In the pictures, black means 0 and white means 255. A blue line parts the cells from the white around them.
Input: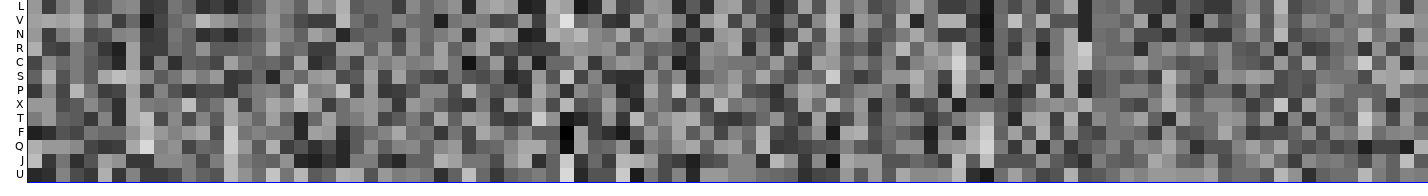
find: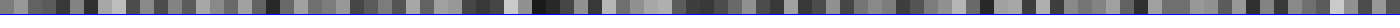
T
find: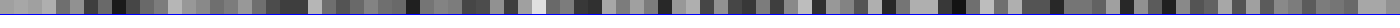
V
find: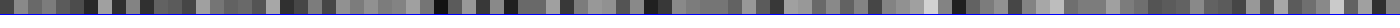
C
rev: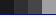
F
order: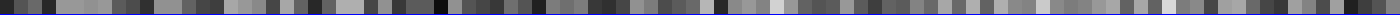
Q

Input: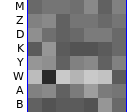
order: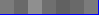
D
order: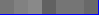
Z
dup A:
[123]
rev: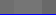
M
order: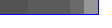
K
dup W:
[201]
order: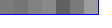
A

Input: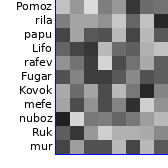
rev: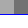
rafev
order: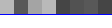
papu
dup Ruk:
[177]

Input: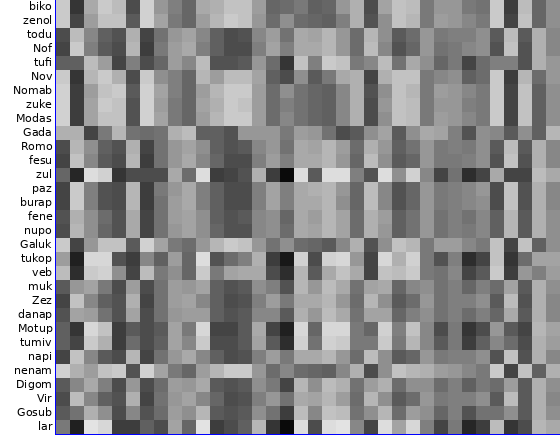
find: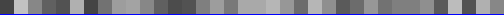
Zez
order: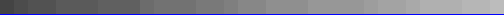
Romo
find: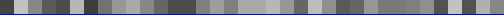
fesu

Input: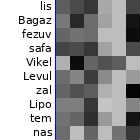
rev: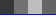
nas
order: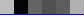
zal
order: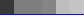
Lipo
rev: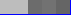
fezuv
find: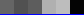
zal
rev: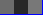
Bagaz
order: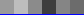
Levul

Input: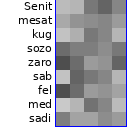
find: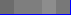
sozo
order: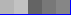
sab

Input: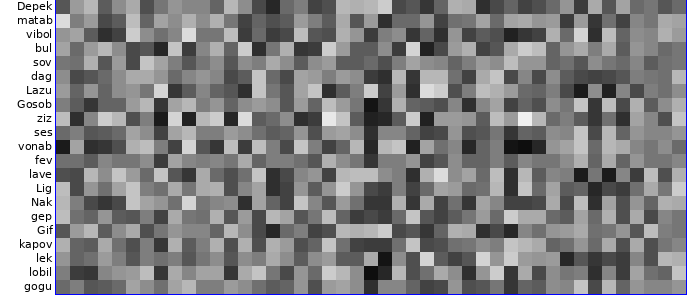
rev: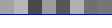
gep
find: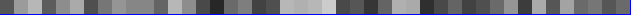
Depek
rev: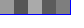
matab

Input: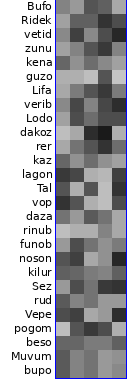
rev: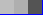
vop
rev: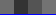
rer
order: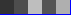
vop
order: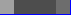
Lodo
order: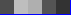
vop
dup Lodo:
[77]
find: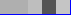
guzo

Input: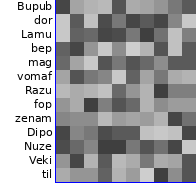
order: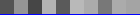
Veki
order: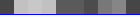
Dipo

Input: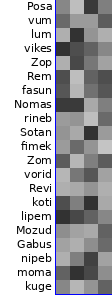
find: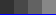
lipem
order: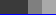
Nomas
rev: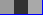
Sotan
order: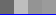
rineb
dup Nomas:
[58]
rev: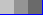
fimek

